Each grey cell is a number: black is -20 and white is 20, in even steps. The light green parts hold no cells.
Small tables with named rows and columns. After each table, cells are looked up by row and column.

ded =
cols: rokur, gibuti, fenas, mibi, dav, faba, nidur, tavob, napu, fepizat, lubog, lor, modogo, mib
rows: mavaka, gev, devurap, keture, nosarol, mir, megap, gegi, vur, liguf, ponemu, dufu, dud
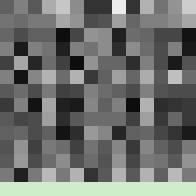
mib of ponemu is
-1
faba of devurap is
-9
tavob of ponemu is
-6
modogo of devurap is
-9
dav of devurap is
-18
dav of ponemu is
-3
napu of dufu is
3
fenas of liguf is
-8
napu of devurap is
-15
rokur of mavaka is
-5
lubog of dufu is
-1
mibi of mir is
8
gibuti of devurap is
-8
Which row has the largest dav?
mavaka

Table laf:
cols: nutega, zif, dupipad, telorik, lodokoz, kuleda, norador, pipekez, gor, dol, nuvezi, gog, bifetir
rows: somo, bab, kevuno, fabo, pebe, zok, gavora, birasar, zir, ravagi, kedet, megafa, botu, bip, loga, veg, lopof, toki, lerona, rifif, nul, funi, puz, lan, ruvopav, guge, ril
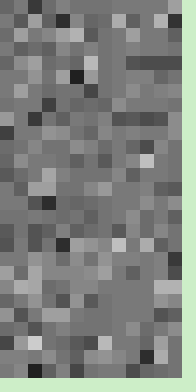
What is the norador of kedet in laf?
0
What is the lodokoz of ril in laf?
0
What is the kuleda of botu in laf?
-2
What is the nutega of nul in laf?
1
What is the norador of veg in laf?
-5
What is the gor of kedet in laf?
-1
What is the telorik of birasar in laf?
-10
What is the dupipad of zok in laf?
3
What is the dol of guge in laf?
-1
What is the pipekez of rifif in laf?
5
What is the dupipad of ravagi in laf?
-1

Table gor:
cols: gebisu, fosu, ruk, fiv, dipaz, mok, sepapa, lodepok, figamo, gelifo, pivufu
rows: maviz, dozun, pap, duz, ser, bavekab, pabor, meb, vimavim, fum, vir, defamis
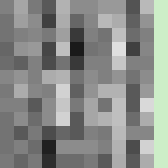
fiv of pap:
-1
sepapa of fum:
0
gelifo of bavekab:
-2
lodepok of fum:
-1
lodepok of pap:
-2
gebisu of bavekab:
1
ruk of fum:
-1
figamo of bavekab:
3
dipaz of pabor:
13
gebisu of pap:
-2
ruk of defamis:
-1
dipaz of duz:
10

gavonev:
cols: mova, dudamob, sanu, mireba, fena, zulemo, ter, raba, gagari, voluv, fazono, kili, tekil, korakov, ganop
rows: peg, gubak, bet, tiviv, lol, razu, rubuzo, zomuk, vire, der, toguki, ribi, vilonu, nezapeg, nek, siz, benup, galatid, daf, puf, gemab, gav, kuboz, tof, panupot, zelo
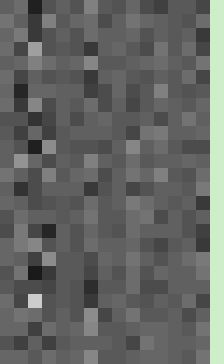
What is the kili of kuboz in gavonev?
-6
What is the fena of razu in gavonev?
-6
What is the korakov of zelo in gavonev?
-6
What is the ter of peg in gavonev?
0
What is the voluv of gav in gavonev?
-6
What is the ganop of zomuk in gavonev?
-4
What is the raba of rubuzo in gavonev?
-8
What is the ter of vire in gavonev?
-5
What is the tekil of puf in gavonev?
-5
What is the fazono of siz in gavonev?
-2
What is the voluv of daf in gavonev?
-2
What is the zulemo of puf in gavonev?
-6

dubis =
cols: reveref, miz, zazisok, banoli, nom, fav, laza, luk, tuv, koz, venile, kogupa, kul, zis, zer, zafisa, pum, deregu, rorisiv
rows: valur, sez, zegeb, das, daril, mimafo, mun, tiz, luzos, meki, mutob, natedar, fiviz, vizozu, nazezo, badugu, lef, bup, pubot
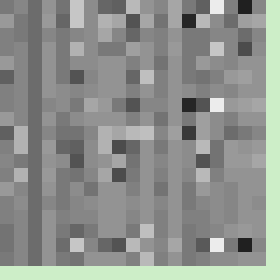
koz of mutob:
-4
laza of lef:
-1
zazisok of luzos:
-3
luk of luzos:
3
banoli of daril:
3
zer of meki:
5
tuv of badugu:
3
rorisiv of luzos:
3
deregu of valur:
-15
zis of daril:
-1
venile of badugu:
3
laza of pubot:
3
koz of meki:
9
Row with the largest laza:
tiz

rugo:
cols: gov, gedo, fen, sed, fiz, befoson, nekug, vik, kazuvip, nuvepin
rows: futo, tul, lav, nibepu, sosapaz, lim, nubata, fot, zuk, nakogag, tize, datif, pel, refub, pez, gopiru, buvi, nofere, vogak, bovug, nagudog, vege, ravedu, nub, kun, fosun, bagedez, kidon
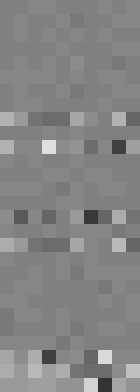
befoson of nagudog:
0
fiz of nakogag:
0
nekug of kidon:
13
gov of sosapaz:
0
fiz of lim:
0
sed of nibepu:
0
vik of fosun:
14
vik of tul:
0
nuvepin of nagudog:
0
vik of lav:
1
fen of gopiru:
1

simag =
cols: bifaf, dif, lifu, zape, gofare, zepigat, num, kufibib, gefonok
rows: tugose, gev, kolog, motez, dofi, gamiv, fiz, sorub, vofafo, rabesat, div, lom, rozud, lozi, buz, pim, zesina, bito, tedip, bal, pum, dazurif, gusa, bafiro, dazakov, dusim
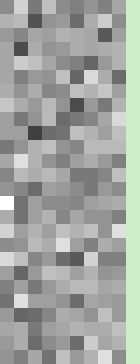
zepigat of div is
1
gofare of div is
3
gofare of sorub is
3
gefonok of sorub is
8
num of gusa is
3
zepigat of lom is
5
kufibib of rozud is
1
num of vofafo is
1
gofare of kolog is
8
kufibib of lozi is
4
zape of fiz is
1
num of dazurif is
6
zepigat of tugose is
0
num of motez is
6
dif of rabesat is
5

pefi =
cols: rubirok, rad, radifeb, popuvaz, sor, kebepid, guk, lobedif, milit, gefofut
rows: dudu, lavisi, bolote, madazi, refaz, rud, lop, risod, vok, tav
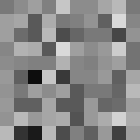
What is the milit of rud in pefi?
-5
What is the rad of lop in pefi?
-1
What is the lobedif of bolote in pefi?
-1
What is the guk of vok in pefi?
4
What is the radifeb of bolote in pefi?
-6
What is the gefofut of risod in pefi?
5
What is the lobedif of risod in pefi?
-4
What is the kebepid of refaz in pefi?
1
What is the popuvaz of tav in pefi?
9
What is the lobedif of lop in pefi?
-1
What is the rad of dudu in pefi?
2
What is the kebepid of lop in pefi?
-6
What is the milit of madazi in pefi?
12
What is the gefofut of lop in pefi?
9
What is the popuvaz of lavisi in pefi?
7
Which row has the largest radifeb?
madazi

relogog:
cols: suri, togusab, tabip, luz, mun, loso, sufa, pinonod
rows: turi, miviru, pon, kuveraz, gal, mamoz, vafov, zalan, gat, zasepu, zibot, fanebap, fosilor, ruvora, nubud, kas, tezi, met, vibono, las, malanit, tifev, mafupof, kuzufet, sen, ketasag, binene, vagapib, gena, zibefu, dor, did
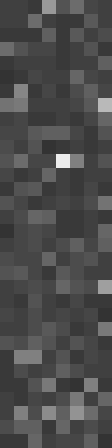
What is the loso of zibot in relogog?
-10
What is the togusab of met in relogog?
-9
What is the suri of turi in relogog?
-10
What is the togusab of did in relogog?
-11
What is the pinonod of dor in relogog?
-10
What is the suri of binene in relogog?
-11
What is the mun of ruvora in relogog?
-10
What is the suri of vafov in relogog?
-11
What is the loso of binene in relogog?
-8
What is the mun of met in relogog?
-8
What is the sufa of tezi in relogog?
-10
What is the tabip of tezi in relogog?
-8
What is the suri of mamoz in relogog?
-12
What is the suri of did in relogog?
-11

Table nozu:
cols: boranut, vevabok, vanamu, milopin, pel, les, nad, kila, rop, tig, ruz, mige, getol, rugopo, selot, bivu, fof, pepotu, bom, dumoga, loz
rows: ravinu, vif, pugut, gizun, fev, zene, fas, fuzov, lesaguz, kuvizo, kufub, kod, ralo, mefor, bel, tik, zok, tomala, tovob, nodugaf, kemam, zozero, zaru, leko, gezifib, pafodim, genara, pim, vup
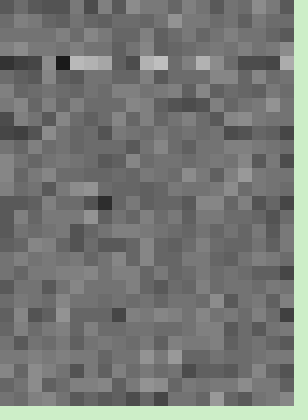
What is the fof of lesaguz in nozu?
1
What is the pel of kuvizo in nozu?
-2
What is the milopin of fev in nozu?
2
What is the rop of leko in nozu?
-3
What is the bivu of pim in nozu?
-1
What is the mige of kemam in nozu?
-6
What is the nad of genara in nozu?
-1
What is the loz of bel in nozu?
-9
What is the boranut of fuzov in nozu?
-1
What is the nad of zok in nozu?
-4
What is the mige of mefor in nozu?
-4
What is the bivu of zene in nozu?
1
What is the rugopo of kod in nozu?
-3
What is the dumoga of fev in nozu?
-9
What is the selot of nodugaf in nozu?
-1
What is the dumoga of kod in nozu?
-1
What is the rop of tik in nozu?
-2
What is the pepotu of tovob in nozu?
-2
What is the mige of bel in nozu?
-4
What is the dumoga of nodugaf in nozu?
-5

